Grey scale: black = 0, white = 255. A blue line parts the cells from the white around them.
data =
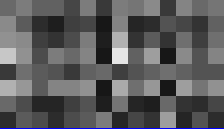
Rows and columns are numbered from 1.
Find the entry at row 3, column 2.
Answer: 138
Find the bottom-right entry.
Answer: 44
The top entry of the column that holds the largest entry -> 124
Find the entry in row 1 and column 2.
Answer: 124
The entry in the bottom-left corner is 44
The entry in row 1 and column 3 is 97
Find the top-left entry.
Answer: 105
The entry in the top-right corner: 117
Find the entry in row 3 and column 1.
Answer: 145
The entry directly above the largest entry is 177
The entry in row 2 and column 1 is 138
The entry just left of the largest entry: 23
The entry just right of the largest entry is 97
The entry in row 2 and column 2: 91
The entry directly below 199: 57
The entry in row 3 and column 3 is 63
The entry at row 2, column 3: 44

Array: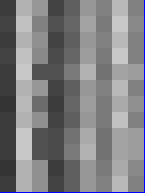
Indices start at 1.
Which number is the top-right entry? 129
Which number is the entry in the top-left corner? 60
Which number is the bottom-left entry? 60
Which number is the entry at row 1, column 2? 178
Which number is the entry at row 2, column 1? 67
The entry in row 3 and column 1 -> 60
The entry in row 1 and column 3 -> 151
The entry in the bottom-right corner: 129
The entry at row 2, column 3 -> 129
